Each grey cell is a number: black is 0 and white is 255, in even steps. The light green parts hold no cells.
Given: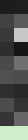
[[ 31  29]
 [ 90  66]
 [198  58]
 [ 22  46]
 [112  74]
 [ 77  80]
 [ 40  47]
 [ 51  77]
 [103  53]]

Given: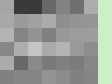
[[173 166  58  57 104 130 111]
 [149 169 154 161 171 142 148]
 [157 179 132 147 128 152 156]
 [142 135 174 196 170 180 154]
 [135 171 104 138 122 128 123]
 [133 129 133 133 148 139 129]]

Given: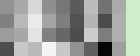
[[170 147 169 215 143 118  91 188 114]
 [175 129 184 234 164 126  82 181  75]
 [175 156 167 227 128 103  77 205 125]
 [158  77 199 186 244 200 146  96   6]]

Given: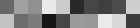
[[207 104 161 144 233 203  41  71  63  76]
 [ 59 195 108 124  21  70 154 152 234 216]]

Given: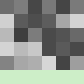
[[122 109 125  71 121  69]
 [211 208  91  78  93 166]
 [105 185  62 124  74  83]
 [ 73 212 186 200  74  90]
 [158 131 167 174 214  68]]

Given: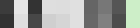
[[ 85  60 230  51 222 221 224 101 119]
 [ 76  50 223  71 207 213 224 103 128]]
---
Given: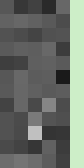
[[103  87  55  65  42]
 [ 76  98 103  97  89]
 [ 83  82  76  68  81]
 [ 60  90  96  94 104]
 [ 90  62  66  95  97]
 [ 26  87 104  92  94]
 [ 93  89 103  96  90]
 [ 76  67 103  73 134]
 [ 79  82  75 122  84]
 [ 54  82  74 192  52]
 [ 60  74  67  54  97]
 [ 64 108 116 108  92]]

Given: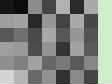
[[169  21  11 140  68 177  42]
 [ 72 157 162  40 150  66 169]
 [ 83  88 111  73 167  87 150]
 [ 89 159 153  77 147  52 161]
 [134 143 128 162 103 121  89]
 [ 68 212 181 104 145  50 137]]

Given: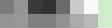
[[249 124 149  58  50 107 202]
 [185 149 152 128 127 145 170]]

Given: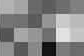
[[127 177 164 104  93 109]
 [186 116 113  91 149 202]
 [196  86 167 150 112 224]
 [108 144  88 136  20 124]]

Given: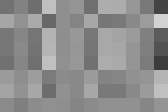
[[ 68 114 130 110 192 143 149 111 173 172 151 121]
 [210 166 146 170 104 143 132 167 118 121 137 156]
 [ 91 119 134 117 179 142 152 119 168 164 155 128]
 [ 82 119 137 115 181 143 150 118 168 167 149 127]
 [ 60 113 134 111 192 145 152 113 173 170 149 123]
 [180 155 142 157 123 139 137 155 131 134 145 149]
 [192 164 146 167 109 145 137 167 121 121 137 155]
 [148 138 127 140 144 143 133 139 144 145 145 134]]

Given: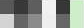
[[ 54  87  56  94 241]
 [102 212 101 139 238]]
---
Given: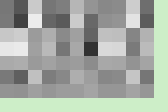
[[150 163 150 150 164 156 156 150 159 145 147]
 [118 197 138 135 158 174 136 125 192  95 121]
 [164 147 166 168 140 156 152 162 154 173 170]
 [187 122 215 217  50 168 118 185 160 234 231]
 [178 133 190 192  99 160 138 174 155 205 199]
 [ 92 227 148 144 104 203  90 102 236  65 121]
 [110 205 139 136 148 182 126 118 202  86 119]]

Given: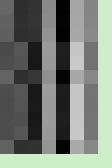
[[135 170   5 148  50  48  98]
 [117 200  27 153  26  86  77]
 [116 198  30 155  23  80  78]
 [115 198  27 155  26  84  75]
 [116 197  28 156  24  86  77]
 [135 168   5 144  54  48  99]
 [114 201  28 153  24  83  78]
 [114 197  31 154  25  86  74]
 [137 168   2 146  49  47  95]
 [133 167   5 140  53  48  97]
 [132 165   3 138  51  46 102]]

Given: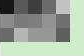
[[ 95 151 151 181 105]
 [112 146 127 123 140]
 [194 108  62  89  23]]

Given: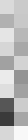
[[248 215]
 [166  58]
 [204  86]
 [161 222]
 [148 235]
 [211 161]
 [168 214]
 [184 229]
 [200 177]
 [202 218]]

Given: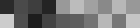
[[197 119 184 116  94  90  67  29  78 204]
 [152 183 137 161 188 153  36  62  74  42]]

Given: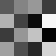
[[212  39  79 161]
 [  4 195 150  59]
 [248  12  67 178]
 [ 60 152 132  90]]

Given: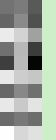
[[225 215 254]
 [109 120 106]
 [228 201 232]
 [112 136 103]
 [198 205 232]
 [  5 186  62]
 [ 60 184 112]
 [161 211 235]
 [ 80 138 101]
 [ 89 123 115]]
